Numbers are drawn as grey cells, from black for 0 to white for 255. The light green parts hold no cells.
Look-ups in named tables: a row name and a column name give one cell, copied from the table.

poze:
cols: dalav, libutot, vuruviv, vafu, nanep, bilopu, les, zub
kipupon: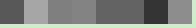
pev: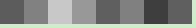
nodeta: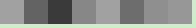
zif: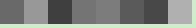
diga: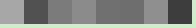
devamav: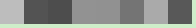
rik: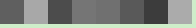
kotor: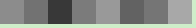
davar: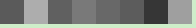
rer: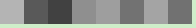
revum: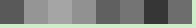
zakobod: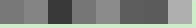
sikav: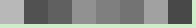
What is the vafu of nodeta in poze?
135
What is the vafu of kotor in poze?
123
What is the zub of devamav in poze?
88
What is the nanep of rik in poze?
112
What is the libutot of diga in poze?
81
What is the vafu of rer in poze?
143
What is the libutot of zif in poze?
152
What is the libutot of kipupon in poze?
166
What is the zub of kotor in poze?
168

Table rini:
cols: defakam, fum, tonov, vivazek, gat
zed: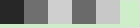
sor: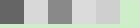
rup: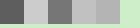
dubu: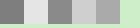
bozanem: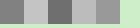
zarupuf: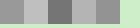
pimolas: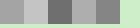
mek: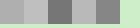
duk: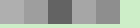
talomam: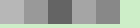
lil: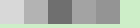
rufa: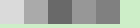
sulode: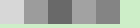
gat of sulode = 132
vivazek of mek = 185
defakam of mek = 175
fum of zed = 111
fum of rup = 204
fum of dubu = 229
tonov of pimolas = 111
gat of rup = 180
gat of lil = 148
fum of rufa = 170
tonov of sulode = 105
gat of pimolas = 133
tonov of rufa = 105
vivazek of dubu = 207
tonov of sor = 137
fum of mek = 191
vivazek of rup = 193
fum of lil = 179

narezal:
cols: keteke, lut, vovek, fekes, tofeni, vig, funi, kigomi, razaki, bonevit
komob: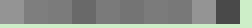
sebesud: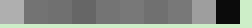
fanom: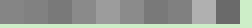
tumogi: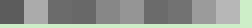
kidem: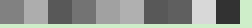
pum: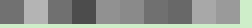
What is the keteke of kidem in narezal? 129
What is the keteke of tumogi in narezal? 92
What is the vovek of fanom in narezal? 121
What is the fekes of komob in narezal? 105
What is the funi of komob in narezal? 123
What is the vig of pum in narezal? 138
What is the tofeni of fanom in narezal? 156
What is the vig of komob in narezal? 116
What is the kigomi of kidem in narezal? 95
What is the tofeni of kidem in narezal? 161

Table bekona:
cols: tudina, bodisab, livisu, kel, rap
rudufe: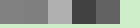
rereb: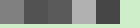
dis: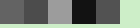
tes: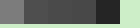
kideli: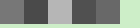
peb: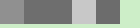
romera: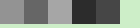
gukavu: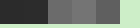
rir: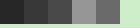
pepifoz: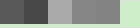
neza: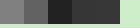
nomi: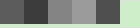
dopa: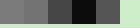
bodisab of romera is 102
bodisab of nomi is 60
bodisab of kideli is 74
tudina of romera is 147
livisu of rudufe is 176
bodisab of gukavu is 44
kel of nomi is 155
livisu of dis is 156
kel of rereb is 177
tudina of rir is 39
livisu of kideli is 182
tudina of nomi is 92
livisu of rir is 73
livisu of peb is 110

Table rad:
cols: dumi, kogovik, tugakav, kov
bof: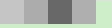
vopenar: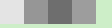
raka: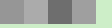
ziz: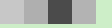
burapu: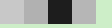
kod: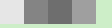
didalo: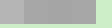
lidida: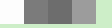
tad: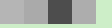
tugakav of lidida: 109
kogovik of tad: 170
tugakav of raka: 110
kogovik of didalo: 167
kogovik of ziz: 175
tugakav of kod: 110
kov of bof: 175
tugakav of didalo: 165
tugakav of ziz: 75
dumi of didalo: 181
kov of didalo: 167
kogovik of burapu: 177
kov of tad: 173
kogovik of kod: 132
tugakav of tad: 77
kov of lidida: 156
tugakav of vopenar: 110
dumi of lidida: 253
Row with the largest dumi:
lidida

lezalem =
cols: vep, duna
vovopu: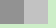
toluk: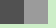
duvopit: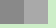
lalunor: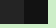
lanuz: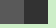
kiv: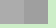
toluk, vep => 81
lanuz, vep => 89
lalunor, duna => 18
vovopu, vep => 146
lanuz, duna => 50
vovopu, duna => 194
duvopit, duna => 169

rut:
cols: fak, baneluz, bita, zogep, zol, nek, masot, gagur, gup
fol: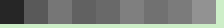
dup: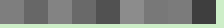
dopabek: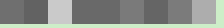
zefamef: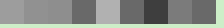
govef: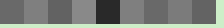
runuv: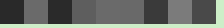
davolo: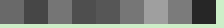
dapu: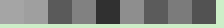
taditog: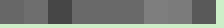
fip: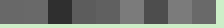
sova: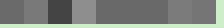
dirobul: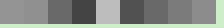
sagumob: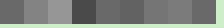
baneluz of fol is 89
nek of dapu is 142
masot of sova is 105
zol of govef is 41
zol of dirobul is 189
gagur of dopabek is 123
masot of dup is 120
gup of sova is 117
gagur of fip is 123
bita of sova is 68
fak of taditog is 103
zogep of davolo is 78
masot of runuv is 58
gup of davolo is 38
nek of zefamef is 105
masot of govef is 105
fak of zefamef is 157

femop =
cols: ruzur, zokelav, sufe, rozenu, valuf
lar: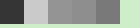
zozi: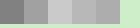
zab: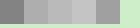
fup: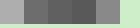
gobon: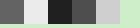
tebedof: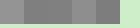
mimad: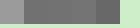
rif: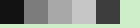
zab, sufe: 186
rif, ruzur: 18
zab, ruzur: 131
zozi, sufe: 202
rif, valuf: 61
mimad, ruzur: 155
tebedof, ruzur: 148
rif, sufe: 168
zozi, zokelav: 161
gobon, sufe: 32
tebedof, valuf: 125
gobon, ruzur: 99
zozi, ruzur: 129
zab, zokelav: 174
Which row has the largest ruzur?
fup

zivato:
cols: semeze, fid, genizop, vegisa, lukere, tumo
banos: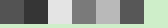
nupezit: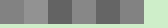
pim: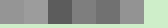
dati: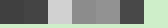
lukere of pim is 113
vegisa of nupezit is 135
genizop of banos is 228
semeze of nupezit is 130
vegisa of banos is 122
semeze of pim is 149
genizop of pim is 92
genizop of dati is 209
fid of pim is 156
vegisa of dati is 140
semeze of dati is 64
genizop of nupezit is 99
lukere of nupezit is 101
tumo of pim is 147
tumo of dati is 72
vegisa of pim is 126
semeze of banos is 83
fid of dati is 68
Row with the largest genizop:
banos

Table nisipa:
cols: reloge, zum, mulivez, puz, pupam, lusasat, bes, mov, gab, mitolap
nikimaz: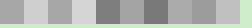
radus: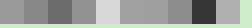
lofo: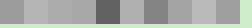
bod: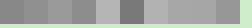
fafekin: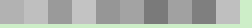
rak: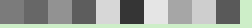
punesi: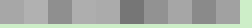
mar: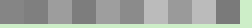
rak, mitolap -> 89
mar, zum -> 127
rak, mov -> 166
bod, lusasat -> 121
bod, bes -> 178
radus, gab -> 54
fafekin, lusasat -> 163
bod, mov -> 167
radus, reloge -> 154
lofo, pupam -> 98
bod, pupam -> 180
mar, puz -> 125
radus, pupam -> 215
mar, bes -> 187
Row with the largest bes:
rak

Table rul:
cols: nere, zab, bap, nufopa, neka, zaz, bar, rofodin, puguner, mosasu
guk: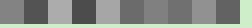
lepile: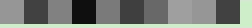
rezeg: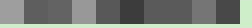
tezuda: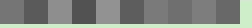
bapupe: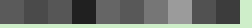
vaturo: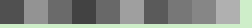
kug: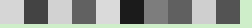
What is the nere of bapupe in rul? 90
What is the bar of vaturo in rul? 90
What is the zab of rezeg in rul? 94
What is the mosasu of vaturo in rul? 176
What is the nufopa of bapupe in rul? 32
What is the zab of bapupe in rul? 74
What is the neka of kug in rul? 218
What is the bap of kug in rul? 210
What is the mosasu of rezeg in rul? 72
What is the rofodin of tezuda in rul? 111
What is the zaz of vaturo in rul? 159
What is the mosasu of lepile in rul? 65
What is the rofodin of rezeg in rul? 90

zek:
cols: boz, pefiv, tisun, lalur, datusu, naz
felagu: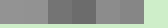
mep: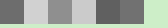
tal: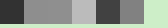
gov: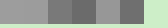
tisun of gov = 121
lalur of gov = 107
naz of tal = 129
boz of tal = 50
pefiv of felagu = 146
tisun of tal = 143
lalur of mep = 203
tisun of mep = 143
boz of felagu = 147
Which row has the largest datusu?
gov

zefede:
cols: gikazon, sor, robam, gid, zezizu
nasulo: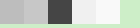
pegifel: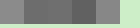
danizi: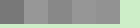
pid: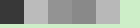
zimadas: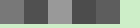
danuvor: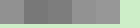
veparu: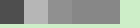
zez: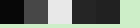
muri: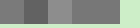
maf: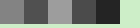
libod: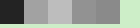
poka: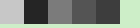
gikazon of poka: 199
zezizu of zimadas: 93
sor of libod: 162
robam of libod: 189
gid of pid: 137
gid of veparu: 135
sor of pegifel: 109

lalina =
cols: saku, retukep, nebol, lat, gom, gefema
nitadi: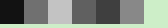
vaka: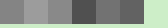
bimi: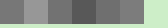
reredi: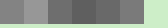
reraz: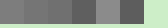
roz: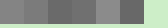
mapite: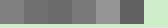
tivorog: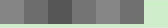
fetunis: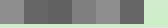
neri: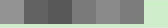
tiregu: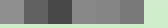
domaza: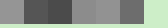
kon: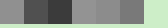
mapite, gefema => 95
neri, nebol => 87
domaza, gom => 146
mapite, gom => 149
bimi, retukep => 151
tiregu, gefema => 120
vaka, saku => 132
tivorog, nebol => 86
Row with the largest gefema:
nitadi

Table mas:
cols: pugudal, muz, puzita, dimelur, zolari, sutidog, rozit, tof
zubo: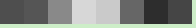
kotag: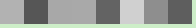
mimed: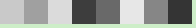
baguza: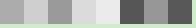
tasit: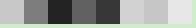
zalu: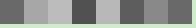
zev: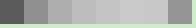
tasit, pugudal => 200
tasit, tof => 231
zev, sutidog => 202
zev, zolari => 197
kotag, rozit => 142
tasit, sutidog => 211
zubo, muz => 85
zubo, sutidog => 102
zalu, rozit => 136
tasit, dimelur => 97
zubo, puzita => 137

